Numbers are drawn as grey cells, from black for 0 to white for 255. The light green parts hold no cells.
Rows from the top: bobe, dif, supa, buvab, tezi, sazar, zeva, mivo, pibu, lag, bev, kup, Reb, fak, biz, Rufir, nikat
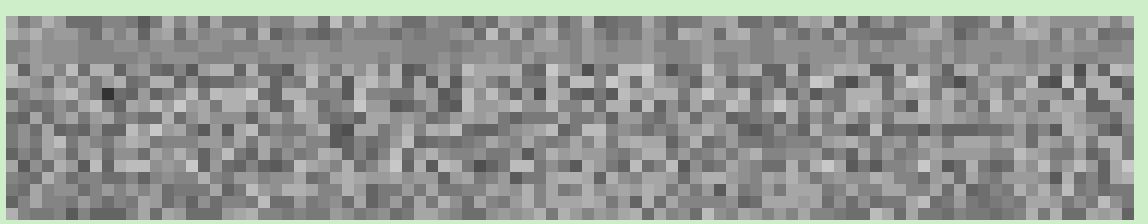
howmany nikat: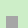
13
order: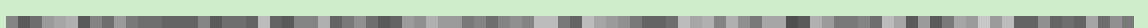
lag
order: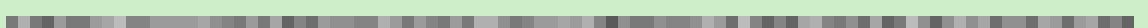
kup
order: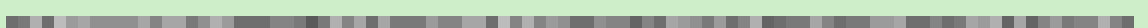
bobe
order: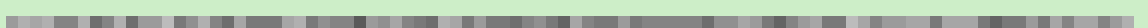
bev

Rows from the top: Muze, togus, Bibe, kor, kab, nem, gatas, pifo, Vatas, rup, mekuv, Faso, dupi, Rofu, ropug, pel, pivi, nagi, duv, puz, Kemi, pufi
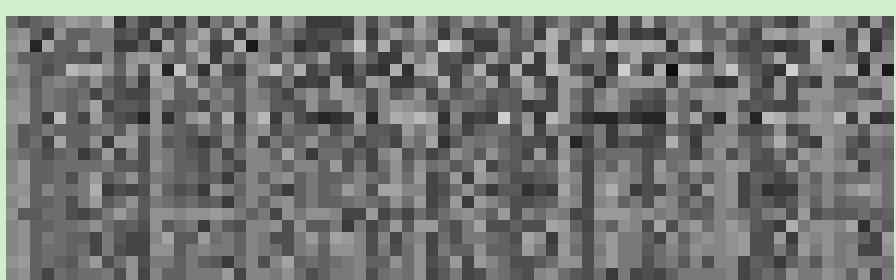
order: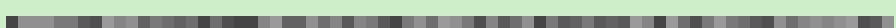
gatas
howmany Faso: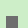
17
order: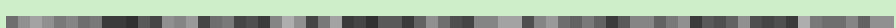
ropug
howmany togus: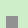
11
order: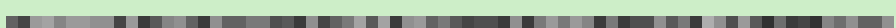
togus

